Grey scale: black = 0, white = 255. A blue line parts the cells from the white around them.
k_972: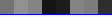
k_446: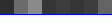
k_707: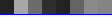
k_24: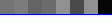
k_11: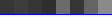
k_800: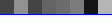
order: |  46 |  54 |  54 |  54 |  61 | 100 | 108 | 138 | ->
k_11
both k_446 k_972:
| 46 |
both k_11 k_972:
| 46 |
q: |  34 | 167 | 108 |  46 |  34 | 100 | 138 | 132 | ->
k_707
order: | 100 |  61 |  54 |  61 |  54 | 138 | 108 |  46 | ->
k_446
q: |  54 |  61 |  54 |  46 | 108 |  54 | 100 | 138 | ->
k_11
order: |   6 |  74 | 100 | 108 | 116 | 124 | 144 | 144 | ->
k_24

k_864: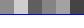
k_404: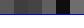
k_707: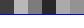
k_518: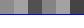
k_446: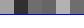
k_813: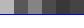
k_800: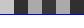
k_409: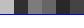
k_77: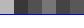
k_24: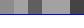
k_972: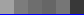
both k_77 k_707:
| 184 |
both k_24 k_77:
| 68 |
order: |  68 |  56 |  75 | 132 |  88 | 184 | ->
k_813
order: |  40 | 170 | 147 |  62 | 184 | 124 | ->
k_707
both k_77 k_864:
| 68 |
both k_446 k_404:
| 110 |

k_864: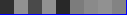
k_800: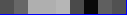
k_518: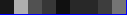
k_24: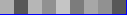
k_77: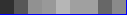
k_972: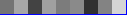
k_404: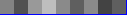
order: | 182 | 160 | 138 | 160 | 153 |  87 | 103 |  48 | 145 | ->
k_77
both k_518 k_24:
| 175 |
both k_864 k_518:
| 40 |
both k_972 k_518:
| 116 |
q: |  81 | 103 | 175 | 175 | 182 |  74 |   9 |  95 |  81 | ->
k_800
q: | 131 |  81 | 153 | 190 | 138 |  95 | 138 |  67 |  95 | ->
k_404

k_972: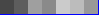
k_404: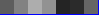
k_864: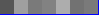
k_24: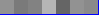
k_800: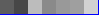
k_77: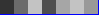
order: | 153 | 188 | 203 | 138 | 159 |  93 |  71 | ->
k_972
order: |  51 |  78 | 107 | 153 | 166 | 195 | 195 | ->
k_77
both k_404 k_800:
| 93 |

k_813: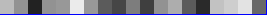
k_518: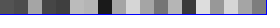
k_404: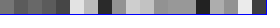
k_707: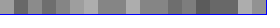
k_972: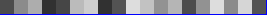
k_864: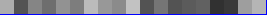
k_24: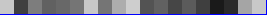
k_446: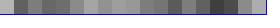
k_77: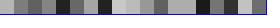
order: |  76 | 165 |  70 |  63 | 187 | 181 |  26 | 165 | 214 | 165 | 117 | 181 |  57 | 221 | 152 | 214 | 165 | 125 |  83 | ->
k_518
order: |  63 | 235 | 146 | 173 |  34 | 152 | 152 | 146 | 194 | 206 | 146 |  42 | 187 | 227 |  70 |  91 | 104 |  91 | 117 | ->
k_404

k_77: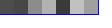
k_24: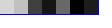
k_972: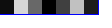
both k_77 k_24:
| 193 |
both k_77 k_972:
| 193 |
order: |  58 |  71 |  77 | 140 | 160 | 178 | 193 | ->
k_77
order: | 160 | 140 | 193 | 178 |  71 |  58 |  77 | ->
k_77
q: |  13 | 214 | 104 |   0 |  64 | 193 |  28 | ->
k_972
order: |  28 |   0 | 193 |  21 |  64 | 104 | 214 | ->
k_24

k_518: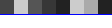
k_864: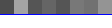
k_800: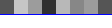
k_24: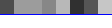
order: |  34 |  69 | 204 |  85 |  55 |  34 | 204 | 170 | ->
k_518
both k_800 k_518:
| 85 |
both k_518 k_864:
| 85 |
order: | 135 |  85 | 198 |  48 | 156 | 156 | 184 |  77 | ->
k_24

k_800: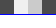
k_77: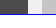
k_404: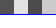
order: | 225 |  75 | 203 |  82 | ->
k_404
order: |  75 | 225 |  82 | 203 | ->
k_404
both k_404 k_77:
| 75 |
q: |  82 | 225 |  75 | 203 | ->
k_404
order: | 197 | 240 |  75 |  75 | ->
k_77
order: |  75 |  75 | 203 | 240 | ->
k_800

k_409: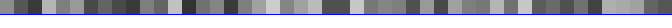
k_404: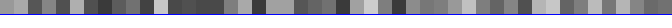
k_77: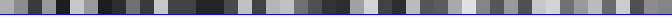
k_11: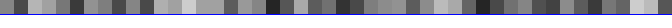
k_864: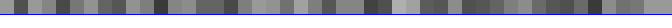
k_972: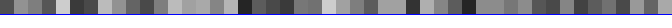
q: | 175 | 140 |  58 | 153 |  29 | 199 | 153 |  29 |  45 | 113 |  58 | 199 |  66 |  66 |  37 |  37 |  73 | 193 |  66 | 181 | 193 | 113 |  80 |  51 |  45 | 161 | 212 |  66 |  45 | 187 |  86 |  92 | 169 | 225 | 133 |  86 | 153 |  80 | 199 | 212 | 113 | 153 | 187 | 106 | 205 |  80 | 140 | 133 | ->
k_77
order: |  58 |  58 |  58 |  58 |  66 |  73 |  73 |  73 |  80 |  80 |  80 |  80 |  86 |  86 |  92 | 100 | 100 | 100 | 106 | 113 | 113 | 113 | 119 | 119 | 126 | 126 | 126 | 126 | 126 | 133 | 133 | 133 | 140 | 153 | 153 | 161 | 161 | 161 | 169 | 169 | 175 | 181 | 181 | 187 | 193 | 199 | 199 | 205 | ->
k_404
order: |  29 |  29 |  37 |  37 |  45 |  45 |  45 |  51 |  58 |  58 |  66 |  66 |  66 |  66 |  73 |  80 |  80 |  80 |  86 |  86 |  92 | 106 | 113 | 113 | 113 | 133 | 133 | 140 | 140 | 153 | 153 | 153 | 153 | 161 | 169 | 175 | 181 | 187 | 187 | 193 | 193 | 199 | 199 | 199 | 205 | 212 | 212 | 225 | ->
k_77
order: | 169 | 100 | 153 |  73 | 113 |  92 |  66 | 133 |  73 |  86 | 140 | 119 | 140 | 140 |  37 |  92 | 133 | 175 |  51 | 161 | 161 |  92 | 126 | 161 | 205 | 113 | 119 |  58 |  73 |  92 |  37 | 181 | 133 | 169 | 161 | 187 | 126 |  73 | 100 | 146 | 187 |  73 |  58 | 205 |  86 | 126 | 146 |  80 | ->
k_972

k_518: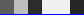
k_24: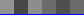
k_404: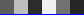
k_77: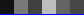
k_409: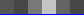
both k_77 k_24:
| 71 |
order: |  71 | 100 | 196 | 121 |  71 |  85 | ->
k_409
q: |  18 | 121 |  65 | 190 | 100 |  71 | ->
k_77
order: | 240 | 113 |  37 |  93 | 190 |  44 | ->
k_404
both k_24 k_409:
| 71 |

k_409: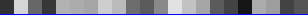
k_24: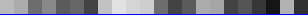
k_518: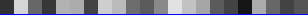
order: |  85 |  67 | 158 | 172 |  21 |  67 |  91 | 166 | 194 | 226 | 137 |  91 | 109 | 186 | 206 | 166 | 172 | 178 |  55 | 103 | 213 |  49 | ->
k_409
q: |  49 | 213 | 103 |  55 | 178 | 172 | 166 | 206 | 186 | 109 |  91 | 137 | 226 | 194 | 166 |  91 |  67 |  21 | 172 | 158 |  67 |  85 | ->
k_409
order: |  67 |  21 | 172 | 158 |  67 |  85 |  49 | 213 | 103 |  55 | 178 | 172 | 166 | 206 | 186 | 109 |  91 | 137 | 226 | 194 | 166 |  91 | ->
k_409
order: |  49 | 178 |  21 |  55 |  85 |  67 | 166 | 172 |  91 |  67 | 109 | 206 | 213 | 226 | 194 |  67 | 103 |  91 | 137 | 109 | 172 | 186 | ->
k_24
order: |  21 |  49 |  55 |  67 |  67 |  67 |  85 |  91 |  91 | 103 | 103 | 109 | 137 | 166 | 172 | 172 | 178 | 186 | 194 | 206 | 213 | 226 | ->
k_518

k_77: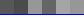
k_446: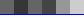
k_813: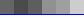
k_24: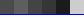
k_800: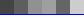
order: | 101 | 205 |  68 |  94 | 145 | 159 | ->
k_800
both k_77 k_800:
| 101 |
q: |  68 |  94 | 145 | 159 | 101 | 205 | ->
k_800
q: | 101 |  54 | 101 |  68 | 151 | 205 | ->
k_446
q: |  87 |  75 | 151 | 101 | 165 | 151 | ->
k_77
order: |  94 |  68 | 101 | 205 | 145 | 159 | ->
k_800

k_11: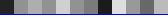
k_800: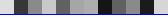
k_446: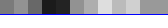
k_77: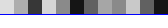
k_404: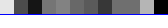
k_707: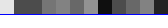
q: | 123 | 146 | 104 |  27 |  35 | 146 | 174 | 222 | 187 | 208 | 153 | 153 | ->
k_446
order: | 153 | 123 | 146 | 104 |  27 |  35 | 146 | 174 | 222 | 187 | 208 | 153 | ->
k_446
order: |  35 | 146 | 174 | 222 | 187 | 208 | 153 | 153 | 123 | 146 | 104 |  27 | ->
k_446
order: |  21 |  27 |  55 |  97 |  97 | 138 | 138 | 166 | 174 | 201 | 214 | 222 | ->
k_800
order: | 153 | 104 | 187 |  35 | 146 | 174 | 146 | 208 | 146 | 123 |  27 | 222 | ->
k_11
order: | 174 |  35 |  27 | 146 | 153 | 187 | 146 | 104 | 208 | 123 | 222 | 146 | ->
k_11

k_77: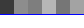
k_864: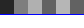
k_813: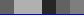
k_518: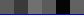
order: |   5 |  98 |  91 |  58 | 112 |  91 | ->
k_518
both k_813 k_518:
| 98 |
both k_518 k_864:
| 98 |
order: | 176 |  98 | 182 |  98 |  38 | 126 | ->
k_864
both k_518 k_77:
| 58 |
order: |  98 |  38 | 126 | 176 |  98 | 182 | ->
k_864

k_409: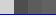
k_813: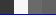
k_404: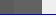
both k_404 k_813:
| 98 |
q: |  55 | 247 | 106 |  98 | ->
k_813
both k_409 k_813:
| 98 |
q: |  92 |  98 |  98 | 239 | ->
k_404
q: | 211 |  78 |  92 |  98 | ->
k_409

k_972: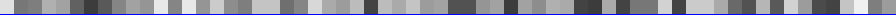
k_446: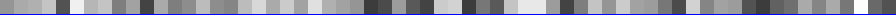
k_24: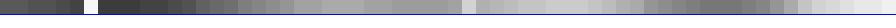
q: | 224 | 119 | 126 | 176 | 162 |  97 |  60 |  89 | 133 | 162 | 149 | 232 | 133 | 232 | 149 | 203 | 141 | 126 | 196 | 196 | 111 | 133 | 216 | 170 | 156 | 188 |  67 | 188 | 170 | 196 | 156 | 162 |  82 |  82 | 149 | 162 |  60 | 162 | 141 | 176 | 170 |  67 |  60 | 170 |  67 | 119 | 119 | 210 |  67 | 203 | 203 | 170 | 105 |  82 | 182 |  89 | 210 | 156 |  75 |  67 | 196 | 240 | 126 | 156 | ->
k_972
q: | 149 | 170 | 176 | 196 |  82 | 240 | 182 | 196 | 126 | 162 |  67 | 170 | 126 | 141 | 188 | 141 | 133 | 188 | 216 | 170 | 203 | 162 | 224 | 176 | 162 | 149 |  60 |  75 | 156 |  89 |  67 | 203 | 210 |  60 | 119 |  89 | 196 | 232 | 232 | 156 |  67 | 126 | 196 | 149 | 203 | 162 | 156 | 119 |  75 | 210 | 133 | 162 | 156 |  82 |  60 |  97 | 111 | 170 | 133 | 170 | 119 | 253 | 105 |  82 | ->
k_446
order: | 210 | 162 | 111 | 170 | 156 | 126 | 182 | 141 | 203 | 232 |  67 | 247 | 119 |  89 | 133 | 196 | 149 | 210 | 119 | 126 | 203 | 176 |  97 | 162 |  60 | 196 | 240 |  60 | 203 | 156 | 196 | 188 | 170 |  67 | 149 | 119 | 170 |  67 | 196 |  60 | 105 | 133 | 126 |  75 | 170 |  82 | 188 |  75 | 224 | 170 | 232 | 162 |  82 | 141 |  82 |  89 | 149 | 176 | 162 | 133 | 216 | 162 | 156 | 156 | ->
k_24
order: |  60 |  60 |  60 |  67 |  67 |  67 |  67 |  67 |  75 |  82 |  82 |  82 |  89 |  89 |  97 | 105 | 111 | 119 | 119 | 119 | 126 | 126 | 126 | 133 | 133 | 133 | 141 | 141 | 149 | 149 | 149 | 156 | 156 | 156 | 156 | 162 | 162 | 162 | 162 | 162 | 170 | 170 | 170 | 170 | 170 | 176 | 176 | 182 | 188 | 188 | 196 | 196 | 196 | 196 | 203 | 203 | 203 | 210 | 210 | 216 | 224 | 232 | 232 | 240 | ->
k_972
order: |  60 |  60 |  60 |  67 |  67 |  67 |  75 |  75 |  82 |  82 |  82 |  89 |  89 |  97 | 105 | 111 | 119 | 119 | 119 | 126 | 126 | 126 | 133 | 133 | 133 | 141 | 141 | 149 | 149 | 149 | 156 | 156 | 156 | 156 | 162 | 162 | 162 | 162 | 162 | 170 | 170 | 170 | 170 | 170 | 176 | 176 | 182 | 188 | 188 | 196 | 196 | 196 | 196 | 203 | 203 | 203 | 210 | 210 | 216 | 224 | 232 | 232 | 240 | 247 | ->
k_24

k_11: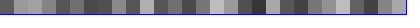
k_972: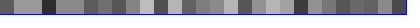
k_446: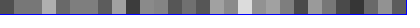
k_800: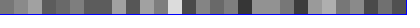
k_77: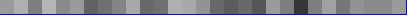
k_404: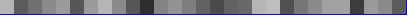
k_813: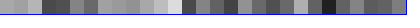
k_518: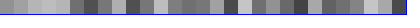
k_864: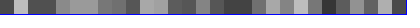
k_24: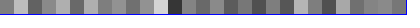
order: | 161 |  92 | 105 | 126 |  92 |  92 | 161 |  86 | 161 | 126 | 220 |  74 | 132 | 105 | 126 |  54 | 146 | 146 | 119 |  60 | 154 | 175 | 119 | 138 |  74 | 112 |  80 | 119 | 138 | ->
k_800
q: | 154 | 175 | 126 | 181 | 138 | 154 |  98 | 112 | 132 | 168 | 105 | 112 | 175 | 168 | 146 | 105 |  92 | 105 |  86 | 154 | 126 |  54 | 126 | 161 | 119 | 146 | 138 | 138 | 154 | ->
k_77
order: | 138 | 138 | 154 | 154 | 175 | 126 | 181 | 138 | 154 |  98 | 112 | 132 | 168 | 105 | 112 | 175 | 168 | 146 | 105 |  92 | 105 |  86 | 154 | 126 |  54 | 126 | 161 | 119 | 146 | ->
k_77
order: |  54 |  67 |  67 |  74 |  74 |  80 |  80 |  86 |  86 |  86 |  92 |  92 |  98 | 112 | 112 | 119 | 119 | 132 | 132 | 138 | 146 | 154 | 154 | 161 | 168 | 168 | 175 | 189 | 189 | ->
k_864
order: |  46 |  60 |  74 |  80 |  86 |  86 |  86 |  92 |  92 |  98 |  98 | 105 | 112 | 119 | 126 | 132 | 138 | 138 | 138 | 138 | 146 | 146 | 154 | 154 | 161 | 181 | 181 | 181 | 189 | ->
k_972
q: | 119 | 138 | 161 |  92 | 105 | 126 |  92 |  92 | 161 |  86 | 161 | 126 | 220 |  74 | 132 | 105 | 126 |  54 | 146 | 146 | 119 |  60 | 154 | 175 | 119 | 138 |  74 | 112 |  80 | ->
k_800

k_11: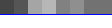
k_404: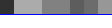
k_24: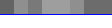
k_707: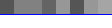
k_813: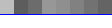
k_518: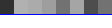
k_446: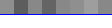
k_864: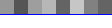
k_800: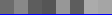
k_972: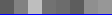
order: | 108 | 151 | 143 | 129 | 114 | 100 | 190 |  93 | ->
k_813
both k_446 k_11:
| 143 |
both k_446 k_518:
| 158 |
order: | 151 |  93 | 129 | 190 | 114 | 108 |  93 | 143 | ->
k_972
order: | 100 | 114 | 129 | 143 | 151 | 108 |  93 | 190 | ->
k_813

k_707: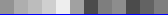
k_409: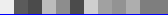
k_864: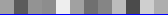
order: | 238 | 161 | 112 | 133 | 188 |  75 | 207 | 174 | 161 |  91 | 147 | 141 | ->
k_864
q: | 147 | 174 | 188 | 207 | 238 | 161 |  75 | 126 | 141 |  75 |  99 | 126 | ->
k_707
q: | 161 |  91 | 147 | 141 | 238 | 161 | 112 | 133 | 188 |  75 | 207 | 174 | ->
k_864
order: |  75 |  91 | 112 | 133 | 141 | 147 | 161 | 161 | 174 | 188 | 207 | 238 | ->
k_864
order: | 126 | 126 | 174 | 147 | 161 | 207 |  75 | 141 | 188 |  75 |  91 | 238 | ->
k_409
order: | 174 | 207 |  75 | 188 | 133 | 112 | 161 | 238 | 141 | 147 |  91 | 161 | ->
k_864

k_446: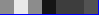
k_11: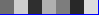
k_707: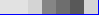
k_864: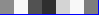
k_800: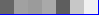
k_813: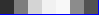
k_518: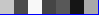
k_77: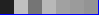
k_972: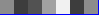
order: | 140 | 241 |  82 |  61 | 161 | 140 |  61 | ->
k_972
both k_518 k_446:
| 21 |
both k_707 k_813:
| 212 |
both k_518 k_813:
| 248 |
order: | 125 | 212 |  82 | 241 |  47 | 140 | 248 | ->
k_813
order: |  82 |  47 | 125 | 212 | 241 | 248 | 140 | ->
k_813

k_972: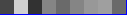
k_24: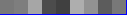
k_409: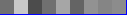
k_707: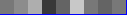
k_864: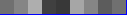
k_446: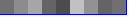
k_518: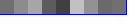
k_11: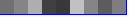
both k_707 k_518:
| 140 |
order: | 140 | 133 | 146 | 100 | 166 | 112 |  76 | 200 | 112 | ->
k_409
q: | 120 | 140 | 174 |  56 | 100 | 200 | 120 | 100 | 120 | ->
k_707
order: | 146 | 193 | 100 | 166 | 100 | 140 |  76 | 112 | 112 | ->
k_446
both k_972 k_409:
| 133 |

